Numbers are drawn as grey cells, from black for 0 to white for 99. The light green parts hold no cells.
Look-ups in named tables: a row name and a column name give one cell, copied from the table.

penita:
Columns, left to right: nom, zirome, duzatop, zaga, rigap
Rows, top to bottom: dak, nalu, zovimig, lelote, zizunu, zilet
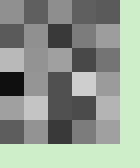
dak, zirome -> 37
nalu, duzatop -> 22
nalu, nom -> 35
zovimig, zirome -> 57
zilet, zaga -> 48
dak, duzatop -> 55
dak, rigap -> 35
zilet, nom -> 36

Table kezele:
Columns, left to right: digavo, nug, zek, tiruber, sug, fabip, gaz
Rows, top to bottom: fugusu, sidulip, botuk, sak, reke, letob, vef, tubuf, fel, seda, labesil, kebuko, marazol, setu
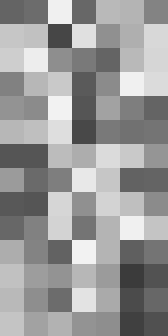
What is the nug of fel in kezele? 33
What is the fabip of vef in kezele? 78
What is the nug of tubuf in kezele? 41
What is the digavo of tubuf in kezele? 60
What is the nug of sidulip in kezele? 75
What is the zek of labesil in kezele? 38
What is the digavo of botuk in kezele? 80
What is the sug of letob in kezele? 47
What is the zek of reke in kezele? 94
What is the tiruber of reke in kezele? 33
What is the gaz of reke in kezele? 39

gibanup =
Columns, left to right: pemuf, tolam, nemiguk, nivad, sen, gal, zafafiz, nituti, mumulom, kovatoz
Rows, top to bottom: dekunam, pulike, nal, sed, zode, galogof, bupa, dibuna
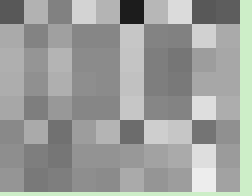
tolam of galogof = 66
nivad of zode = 52
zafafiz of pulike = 51
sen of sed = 54
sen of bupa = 57
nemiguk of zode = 59
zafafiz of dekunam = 71
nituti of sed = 47
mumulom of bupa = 86
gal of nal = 76
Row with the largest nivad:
dekunam

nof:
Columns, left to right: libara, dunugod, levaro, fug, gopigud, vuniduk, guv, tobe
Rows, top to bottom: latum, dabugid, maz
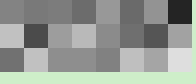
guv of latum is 57
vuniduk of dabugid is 43
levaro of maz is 55
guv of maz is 64
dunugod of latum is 47
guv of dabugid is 33
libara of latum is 51
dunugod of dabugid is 29
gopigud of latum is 59
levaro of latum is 48
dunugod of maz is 75
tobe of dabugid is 63
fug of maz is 55
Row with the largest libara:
dabugid

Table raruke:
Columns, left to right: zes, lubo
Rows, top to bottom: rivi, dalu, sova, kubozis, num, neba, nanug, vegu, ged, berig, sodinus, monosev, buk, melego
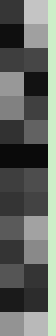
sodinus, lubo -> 53
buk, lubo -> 17
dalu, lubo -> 62
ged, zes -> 20
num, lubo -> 25
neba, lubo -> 38
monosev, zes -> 33
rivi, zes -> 21
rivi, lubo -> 76
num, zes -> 50
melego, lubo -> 72
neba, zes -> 19
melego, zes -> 57
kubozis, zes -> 59
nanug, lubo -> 4
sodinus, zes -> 20
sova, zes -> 24
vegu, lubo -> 30

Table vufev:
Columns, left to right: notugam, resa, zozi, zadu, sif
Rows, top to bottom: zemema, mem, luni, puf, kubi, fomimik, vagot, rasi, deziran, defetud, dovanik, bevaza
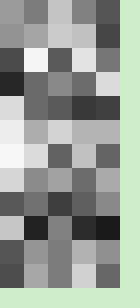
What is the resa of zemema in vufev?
48
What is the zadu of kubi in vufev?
22
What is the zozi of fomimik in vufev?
82
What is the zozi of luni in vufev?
35
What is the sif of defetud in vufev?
10
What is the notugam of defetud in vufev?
77
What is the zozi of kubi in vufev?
35
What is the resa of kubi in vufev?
41
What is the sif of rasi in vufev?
66
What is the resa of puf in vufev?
41
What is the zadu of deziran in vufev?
37
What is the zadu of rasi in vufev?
42
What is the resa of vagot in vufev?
85
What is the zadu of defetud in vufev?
17
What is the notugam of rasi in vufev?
83
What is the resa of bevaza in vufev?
65
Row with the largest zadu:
luni

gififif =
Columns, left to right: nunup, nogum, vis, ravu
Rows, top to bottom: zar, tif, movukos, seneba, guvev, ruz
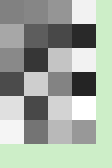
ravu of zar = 94
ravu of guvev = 99
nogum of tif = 36
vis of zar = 58
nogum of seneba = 80
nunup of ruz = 95
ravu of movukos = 94

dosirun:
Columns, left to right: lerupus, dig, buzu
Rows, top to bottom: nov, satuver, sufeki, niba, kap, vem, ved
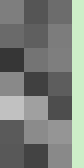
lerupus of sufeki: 21
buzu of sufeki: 49
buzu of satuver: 48
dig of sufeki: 45
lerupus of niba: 53
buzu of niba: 36

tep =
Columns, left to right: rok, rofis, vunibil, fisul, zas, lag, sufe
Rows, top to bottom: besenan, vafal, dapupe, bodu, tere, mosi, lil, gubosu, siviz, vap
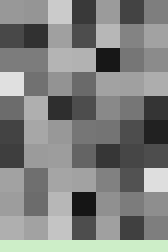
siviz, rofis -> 42
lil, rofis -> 60
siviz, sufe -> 55
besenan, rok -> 59
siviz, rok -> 61
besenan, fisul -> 22
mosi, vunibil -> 59
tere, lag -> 46
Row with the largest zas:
vafal

